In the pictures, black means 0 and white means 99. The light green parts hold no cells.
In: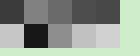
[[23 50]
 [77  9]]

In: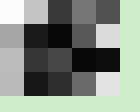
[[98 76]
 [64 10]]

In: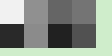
[[93 56]
 [16 54]]

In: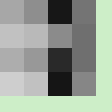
[[65 55]
 [75 72]]

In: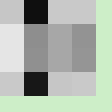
[[77  6]
 [89 55]]

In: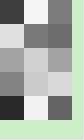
[[24 95]
 [87 47]]

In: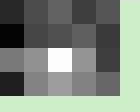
[[15 29]
 [ 1 27]]

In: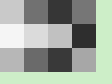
[[78 44]
 [95 85]]

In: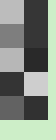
[[73 21]
 [49 21]]
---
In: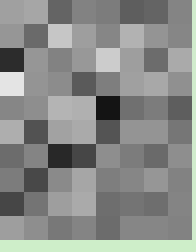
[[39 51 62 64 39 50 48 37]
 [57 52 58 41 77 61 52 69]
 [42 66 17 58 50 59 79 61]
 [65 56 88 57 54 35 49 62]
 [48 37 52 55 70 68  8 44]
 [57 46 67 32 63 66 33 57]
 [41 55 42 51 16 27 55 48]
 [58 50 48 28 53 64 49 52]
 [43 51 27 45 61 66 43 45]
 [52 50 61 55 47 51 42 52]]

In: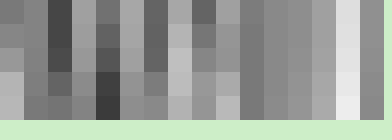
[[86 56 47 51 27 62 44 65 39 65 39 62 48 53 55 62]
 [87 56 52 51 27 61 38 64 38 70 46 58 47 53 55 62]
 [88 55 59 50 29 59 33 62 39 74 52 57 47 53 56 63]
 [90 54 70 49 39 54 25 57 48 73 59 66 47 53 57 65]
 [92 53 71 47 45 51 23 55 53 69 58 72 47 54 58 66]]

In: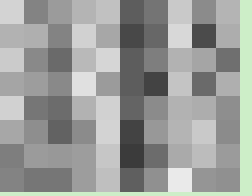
[[54 70 82 51 60 70 75 36 45 78]
 [29 67 69 68 51 81 65 28 40 84]
 [64 43 79 53 41 72 83 36 49 69]
 [41 68 64 61 53 87 60 36 26 76]
 [67 55 81 46 42 69 81 39 54 69]
 [78 54 65 55 38 54 82 26 59 70]
 [73 60 49 60 59 61 77 23 42 66]
 [58 56 51 46 46 61 74 37 56 91]]

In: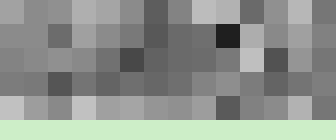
[[71 46 63 54 56 68 64 54 36 51 73 69 41 56]
 [62 50 54 54 42 62 54 47 34 41 43 12 67 53]
 [58 46 51 53 56 53 44 28 38 41 42 47 74 32]
 [45 49 48 47 33 45 39 43 40 43 51 55 48 39]
 [69 46 75 61 53 75 62 64 58 56 61 35 50 54]]

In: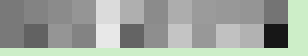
[[58 45 47 51 54 58 85 68 54 67 60 59]
 [69  9 47 38 58 51 90 39 55 76 59 75]]

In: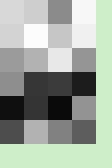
[[54 96 84 80]
 [77 93 82 98]
 [90 58 60 69]
 [23 11 55 21]
 [ 4 57  6 20]
 [50 36 30 69]]

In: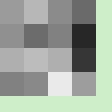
[[54 41 60 71]
 [50 15 56 42]
 [68 21 68 73]
 [91 61 50 53]]

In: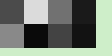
[[44 10 29 85]
 [26  7 53  4]]

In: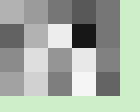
[[34 46 69 60 46]
 [ 9 46 38 69 92]
 [90 50 54 86 58]
 [95 39 63 81 49]]
